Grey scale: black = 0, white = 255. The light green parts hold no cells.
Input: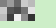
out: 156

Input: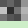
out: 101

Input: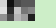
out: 16

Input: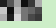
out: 86

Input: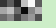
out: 93

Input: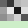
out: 54

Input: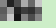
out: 34

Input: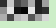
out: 201

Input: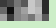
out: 74
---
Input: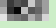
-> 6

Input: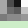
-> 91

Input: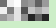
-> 227

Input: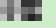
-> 165

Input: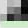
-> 110

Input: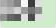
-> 210

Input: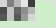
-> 102

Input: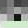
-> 165
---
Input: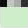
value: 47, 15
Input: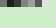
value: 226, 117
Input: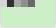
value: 106, 212
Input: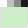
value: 27, 251
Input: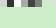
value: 127, 213
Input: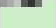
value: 114, 155
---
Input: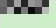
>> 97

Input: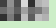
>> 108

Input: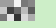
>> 200

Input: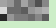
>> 217

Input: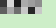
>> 95

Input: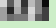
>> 159
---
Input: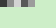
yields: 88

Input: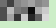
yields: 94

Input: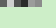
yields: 155

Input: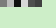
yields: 79

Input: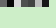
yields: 189

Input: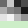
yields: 186

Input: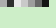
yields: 102

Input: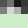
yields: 173
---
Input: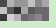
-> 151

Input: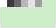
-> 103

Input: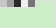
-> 42

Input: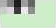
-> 30

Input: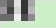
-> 224

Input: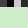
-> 200
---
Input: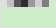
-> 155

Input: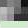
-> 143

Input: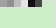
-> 228

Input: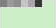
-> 196

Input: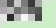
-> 245

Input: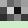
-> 87

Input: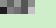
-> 112

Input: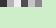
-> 78
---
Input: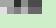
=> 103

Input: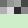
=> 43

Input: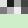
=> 238

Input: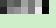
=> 233

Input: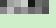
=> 124

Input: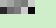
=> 204

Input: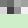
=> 147

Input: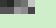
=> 140

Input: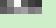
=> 124
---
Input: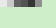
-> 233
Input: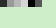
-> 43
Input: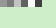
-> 151
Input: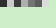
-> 46
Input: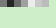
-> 121
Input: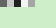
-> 100
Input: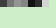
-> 62
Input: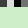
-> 60
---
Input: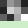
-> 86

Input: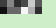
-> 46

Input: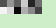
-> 66

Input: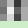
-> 171

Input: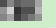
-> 180

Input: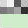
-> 49

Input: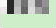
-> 130
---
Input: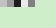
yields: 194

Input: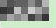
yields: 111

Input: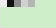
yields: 235

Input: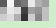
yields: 205

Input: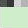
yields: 83

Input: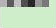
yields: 180

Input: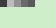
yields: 60
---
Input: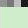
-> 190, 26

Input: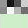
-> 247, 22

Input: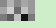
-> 207, 20

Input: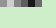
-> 205, 24

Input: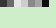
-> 229, 13

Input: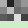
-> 221, 35
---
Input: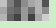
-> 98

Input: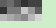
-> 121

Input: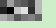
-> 197

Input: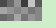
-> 134

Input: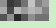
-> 183

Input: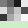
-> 195

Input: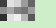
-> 131
